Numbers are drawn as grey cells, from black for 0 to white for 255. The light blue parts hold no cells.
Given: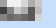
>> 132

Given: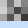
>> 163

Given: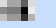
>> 192

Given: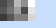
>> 59

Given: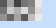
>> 146

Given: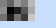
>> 113

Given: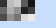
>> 77

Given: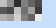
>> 176

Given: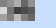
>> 160

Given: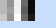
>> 199
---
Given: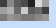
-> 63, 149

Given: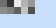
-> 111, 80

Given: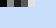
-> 2, 225

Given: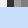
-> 241, 127

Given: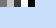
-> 117, 1

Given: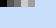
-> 3, 159
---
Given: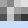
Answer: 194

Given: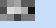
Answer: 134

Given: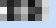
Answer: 32

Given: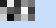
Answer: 15

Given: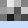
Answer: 29

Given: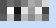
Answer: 198
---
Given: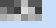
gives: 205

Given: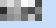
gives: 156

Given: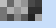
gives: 133

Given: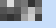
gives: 66

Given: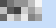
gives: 176

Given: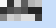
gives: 193

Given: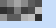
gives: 92
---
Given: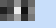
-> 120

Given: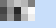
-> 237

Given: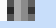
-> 110

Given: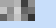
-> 51

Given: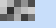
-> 118

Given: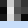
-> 9

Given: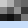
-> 116

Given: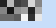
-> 231

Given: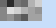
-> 162

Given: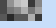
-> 57
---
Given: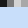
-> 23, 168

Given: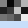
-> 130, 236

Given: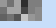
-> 151, 138

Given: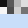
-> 19, 116

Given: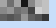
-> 165, 54

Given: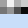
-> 161, 9

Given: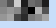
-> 122, 165

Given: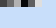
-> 67, 222
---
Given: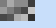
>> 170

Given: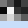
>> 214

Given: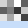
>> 167

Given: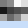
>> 107

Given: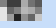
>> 144

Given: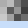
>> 161
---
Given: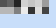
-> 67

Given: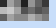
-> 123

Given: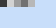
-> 183

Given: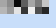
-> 38

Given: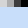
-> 3

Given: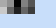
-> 60

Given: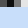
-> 229
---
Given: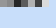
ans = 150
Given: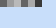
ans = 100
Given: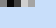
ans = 132
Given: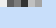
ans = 238
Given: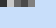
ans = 50
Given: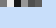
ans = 120
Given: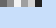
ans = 103
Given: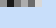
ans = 148
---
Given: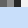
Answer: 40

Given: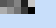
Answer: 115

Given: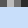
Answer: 114

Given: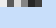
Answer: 220

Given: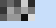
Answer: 151

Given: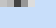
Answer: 67

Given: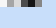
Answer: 218

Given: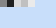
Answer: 219

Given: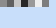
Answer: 199
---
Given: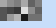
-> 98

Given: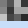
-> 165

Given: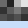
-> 80

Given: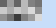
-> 145

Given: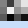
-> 174

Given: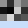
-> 46
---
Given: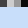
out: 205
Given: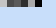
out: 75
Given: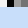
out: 4
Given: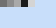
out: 141
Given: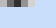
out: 106
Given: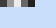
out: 154
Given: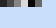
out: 74
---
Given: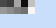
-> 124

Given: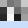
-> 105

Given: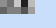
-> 127

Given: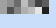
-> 131

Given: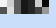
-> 93

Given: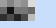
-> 119
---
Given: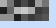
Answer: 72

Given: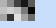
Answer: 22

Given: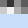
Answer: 92

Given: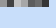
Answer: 167

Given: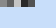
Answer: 40

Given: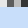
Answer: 53

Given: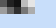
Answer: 188
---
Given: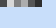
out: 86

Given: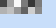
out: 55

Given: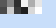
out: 174

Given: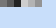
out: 179

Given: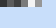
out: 243

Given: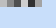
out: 48
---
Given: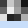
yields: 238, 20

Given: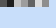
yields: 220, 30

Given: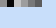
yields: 196, 6

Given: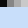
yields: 201, 10

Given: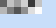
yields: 253, 57

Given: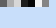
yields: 243, 5

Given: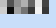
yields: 242, 12
